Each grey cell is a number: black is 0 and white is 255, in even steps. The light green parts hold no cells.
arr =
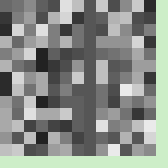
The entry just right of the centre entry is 86
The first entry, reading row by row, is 105
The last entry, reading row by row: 138
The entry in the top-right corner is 43
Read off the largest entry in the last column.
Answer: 234
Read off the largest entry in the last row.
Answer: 234
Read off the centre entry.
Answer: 202
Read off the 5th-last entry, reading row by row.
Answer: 147
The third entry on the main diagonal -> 126
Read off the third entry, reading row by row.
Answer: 138
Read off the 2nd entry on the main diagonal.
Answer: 126
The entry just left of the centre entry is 105
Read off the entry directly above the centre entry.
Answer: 147
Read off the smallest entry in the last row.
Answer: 77
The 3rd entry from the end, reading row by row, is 86
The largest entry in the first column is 191

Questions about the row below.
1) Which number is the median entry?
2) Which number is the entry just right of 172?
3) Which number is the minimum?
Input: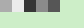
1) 139
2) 235
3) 54

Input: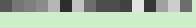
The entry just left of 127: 118
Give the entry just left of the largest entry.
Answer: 65
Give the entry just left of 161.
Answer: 55

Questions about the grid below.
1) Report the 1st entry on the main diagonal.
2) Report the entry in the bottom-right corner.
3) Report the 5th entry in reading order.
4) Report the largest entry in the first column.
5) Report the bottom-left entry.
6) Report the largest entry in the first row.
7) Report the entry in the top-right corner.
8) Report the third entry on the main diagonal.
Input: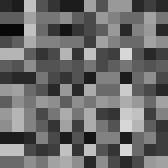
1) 40
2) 162
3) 52
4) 193
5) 106
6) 193
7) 40
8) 193

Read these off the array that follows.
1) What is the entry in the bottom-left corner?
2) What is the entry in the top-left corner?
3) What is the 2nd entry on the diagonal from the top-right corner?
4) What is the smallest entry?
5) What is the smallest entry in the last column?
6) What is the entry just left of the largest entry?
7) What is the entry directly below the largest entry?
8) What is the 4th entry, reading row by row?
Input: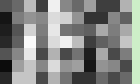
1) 40
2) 84
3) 135
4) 12
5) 73
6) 96
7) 231
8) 62

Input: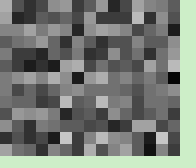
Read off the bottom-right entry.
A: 60
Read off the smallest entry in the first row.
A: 38
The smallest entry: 6
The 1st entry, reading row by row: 174
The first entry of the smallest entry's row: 123
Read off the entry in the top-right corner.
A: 92
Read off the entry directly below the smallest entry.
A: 142
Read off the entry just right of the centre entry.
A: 174
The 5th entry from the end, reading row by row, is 162
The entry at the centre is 152
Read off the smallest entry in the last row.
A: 17
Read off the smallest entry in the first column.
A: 49
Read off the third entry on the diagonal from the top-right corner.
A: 102
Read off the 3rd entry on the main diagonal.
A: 162
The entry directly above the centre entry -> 72
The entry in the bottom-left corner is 162
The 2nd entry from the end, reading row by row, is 132
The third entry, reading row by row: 49

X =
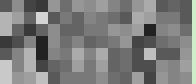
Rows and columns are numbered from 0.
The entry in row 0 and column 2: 68
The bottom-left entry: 201
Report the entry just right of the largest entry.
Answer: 89
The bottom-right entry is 141
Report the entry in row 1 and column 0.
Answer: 180
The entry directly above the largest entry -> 57
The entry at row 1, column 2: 100
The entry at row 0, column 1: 141
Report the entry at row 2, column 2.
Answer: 57
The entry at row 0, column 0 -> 89
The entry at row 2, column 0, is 180
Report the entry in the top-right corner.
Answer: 89
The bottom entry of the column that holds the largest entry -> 191

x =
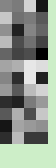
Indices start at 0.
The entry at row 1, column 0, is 199
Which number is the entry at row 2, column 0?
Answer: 144
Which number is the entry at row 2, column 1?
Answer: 33
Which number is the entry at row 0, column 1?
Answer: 123
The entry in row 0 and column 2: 211
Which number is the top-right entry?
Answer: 21
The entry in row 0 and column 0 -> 133
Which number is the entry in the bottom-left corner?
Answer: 45
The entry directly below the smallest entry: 221

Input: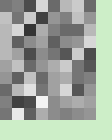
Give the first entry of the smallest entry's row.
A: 184
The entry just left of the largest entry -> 76
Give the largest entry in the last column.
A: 215
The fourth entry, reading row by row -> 215
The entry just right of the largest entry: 140
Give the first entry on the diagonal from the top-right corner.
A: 106
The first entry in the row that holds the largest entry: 128
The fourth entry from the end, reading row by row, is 140
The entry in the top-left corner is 117
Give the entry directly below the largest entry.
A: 173
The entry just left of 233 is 117
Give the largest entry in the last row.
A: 233
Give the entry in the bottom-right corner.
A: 149
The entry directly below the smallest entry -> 140
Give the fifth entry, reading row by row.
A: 106
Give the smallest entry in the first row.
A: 76
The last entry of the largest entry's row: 161
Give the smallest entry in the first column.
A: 106
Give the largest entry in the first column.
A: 193
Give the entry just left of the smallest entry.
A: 215
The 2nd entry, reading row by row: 128
